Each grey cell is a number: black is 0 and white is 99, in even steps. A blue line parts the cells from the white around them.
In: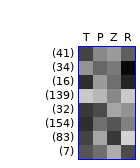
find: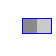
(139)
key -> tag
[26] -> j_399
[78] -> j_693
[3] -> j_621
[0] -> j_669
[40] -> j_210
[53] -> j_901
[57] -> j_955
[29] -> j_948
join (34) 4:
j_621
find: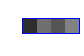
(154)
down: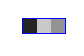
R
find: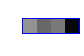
(34)
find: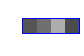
(7)

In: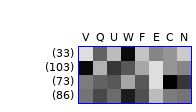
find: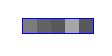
(73)
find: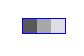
(103)
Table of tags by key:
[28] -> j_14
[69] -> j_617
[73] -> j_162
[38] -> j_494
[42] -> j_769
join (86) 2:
j_14
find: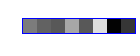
(73)
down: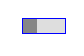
E
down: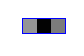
C

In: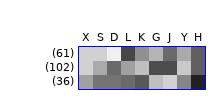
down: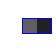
H
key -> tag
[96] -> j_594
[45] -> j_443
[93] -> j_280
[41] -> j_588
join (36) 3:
j_443
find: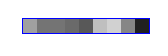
(36)
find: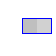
(36)

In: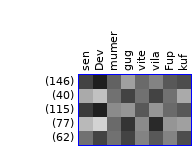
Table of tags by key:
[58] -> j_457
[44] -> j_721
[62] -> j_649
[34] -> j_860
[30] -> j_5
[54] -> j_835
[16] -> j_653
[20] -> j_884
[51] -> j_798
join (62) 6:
j_860
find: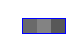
(146)
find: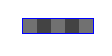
(40)
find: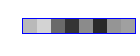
(77)
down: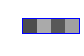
kuf
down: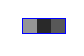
vila
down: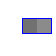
mumer

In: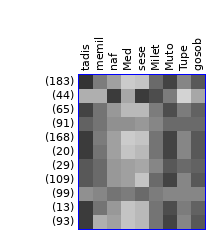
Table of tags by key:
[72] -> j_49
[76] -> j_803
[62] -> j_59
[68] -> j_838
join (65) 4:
j_49
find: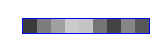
(168)
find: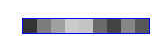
(183)
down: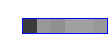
naf
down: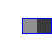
tadis
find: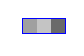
(109)

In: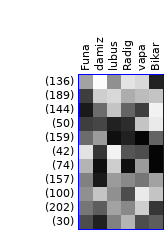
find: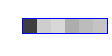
(189)
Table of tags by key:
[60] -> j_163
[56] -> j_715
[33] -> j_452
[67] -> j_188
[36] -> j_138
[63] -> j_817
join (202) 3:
j_817

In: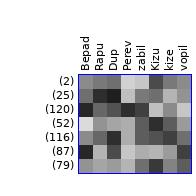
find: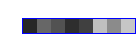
(120)
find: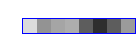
(52)
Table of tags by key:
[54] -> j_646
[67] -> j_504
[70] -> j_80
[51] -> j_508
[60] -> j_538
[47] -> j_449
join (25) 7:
j_80

